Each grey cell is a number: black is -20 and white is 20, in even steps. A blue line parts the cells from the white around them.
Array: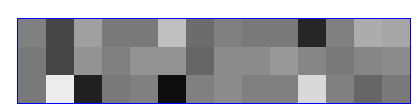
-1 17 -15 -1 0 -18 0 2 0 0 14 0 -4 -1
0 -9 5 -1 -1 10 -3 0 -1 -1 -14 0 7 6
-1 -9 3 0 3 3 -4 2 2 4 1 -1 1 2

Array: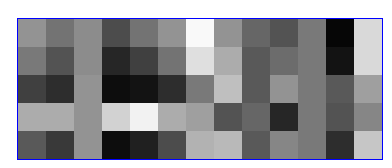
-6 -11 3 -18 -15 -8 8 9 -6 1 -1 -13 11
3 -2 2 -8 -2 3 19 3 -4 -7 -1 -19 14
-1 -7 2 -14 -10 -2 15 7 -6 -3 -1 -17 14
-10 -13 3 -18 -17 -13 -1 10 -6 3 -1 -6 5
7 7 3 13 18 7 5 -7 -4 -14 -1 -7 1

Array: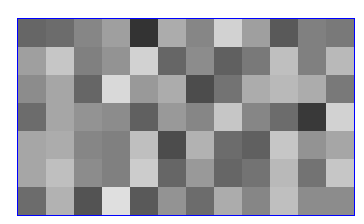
-3 8 -7 15 -6 3 -3 7 1 10 2 2
-4 -3 1 5 -12 7 1 13 5 -6 0 -1
5 11 0 3 13 -4 2 -5 -1 10 0 9
2 6 -4 14 4 7 -8 -2 7 9 7 -1
-3 6 3 2 -5 4 1 11 1 -3 -11 13
6 7 1 0 10 -8 8 -3 -5 11 3 6
6 10 2 0 12 -4 4 -4 -2 9 -2 11

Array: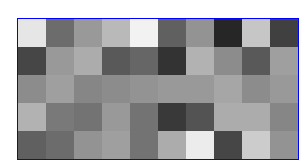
-5 -3 3 5 -2 7 17 -9 12 3
16 -3 4 9 18 -5 3 -14 11 -10
-9 4 7 -6 -4 -12 8 2 -6 5
2 5 1 2 3 4 4 6 2 4
8 -1 -2 4 -2 -11 -7 7 7 1

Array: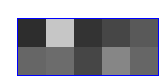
-4 -3 -9 1 -4
-13 11 -12 -9 -6

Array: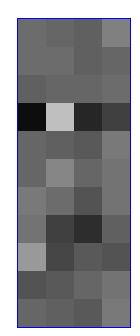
-4 -5 -6 -1
-3 -4 -5 0
-3 -3 -5 -4
-5 -4 -4 -3
-18 10 -14 -10
-4 -5 -6 -1
-4 1 -4 -2
-1 -3 -7 -2
-2 -10 -13 -5
4 -9 -6 -7
-7 -6 -4 -2
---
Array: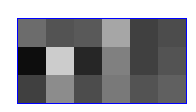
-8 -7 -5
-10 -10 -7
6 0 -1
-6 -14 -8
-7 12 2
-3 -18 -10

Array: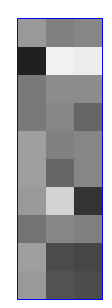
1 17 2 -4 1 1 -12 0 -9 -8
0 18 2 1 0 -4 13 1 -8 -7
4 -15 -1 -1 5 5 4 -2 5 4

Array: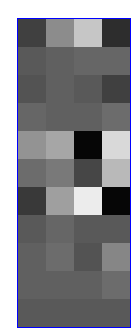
-13 -4 -10 -3 14 9 -19 -6 1 -3 -6
11 -4 -6 -5 -19 -9 17 -6 -7 -5 -6
2 -5 -5 -5 6 -1 5 -4 -3 -5 -6
-10 -6 -7 -4 3 -3 -11 -6 -5 -5 -6

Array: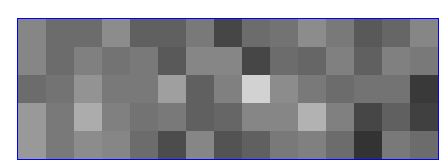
1 -1 -11 -10 -3
-4 0 -2 -5 -1
-6 -5 -2 -9 -12
-1 0 -3 0 -3
2 -4 -1 8 0
-2 -3 2 1 -1
-3 -9 13 1 -5
-9 1 0 -4 -7
-1 1 -5 -5 1
-5 -6 5 -1 -8
-5 -1 -1 -2 -3
2 -2 -1 0 1
-3 0 3 7 2
-3 -3 -2 -1 -1
1 1 -3 4 4

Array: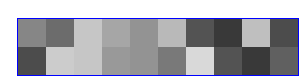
-8 -5
10 -11
-11 -7
-7 14
9 -1
3 3
6 4
11 11
-3 12
1 -8

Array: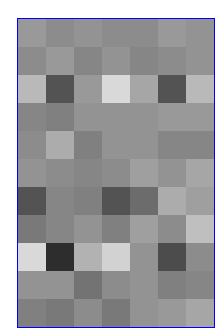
3 3 9 4 1 6 5 10 2 1 6
4 2 -7 4 1 3 7 2 -8 0 4
2 1 6 3 3 5 -3 5 3 3 3
2 3 14 3 3 2 -7 0 13 2 -1
3 1 4 3 0 1 0 3 8 -2 2
2 4 -7 0 7 2 1 1 -13 3 -1
4 2 9 1 2 3 -7 -1 14 3 0

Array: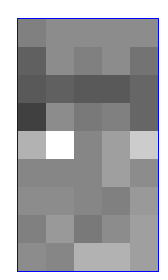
2 -2 -4 -4 12 2 4 5 5
2 2 -6 0 5 5 0 2 8
2 0 -6 -1 1 1 1 -1 8
2 2 -5 2 20 1 2 4 1
0 -5 -6 -10 8 1 2 0 2
